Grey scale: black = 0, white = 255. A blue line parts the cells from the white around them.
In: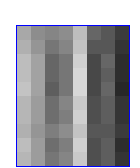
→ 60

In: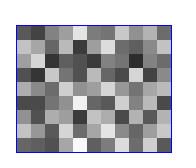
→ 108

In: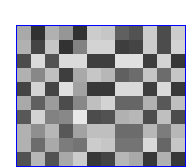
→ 204

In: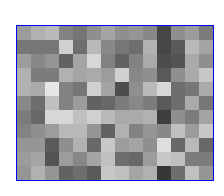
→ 124

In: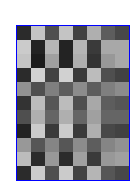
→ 72

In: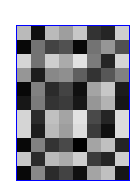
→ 206

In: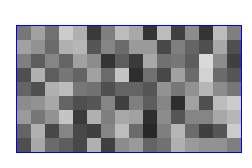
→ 127

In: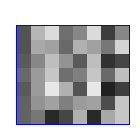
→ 135
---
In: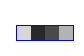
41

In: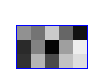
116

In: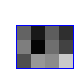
25

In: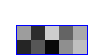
45

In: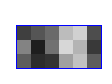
85

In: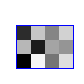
198

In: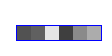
96

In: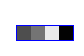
116

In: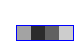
44
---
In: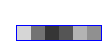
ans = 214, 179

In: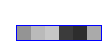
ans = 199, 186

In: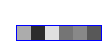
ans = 224, 172

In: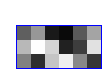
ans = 254, 239

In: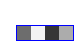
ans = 243, 172

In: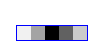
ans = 241, 203

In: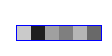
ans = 202, 181

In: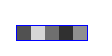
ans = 214, 144
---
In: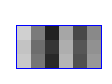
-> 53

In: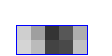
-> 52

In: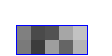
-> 82

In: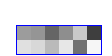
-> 101

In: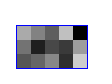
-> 72

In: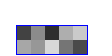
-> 46

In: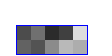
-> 43

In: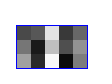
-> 191
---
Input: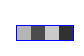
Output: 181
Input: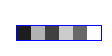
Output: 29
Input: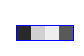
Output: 41
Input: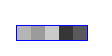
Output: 181
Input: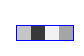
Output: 197
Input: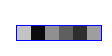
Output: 195
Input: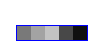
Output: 121
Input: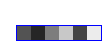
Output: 83
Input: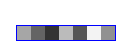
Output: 166
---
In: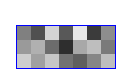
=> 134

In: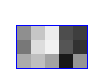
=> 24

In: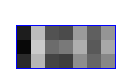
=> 102

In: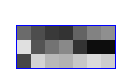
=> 218

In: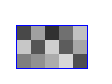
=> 215

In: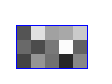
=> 39

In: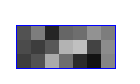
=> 18
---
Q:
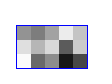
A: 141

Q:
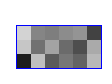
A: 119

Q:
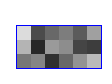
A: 104

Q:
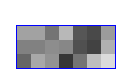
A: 116

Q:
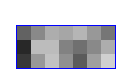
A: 91

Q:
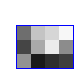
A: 26

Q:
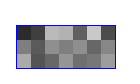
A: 111
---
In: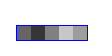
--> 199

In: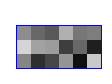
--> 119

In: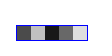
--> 104

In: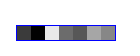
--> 166

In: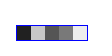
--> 121

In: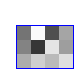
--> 79

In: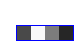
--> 124
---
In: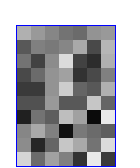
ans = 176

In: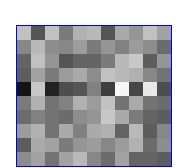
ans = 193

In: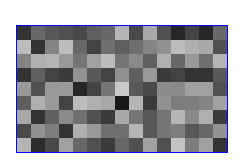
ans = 51

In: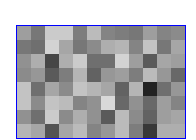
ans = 158

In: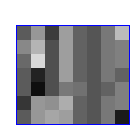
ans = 91
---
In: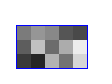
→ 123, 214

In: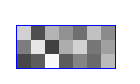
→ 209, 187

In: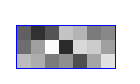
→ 96, 225

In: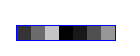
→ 52, 151

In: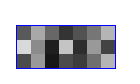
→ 89, 181

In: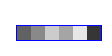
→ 98, 54
